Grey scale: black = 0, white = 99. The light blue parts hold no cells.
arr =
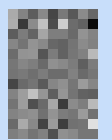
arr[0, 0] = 66
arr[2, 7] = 57
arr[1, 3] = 75
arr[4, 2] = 58
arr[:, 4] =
[27, 30, 49, 40, 48, 56, 42, 52, 37, 65, 57, 60, 31]
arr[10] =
[51, 54, 56, 44, 57, 48, 46, 60, 44]
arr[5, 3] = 41
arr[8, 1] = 61
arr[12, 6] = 53
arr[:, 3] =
[53, 75, 64, 53, 33, 41, 48, 35, 58, 41, 44, 26, 50]
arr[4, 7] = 50
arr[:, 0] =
[66, 67, 36, 52, 42, 46, 45, 27, 51, 45, 51, 41, 49]
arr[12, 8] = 46
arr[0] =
[66, 51, 36, 53, 27, 47, 34, 54, 40]
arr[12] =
[49, 53, 45, 50, 31, 56, 53, 46, 46]
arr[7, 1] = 41
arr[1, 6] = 42
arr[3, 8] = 50
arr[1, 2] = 54
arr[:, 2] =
[36, 54, 39, 57, 58, 49, 43, 45, 75, 31, 56, 53, 45]
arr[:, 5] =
[47, 80, 49, 38, 38, 53, 42, 56, 58, 23, 48, 24, 56]
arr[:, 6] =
[34, 42, 41, 45, 46, 48, 50, 46, 45, 54, 46, 44, 53]
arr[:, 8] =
[40, 4, 51, 50, 72, 48, 46, 52, 37, 72, 44, 87, 46]
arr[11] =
[41, 66, 53, 26, 60, 24, 44, 45, 87]
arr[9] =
[45, 61, 31, 41, 65, 23, 54, 49, 72]

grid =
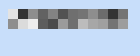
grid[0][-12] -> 88
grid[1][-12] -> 55
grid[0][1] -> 20
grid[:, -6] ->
[43, 43]
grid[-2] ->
[88, 20, 55, 38, 51, 32, 43, 45, 55, 42, 20, 45]

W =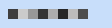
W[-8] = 24
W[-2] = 73
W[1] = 79
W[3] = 20

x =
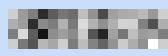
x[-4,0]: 80
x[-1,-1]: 80
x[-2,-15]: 85
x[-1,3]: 71
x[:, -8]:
[57, 69, 33, 51]
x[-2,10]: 63
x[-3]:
[68, 61, 18, 54, 48, 69, 47, 85, 69, 56, 68, 82, 81, 50, 31, 68]
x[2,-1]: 49
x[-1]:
[80, 47, 33, 71, 65, 80, 48, 73, 51, 39, 57, 79, 67, 56, 99, 80]
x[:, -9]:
[74, 85, 79, 73]
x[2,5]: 61
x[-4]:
[80, 60, 49, 17, 36, 46, 42, 74, 57, 29, 62, 66, 67, 72, 59, 80]
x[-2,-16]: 49

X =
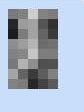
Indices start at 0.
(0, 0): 47
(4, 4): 48
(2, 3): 39
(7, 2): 15
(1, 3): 33
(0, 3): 51
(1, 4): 19
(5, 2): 55
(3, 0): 55
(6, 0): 64
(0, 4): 48

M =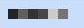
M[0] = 14
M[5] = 45

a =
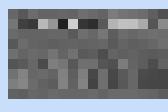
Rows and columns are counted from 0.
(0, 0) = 40
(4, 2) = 41
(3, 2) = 39
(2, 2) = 39
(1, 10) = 70
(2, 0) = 41
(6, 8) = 28
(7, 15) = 27
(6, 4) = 39
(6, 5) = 50
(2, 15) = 42
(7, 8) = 26
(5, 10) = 31
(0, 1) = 34
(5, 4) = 49
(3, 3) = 38
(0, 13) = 42
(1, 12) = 74
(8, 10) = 41
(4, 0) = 43
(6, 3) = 41
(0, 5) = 40
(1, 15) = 54
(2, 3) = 39
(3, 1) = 42
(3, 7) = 38
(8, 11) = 41
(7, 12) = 40
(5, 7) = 43
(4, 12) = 38
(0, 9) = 39
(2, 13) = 42
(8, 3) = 39
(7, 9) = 43
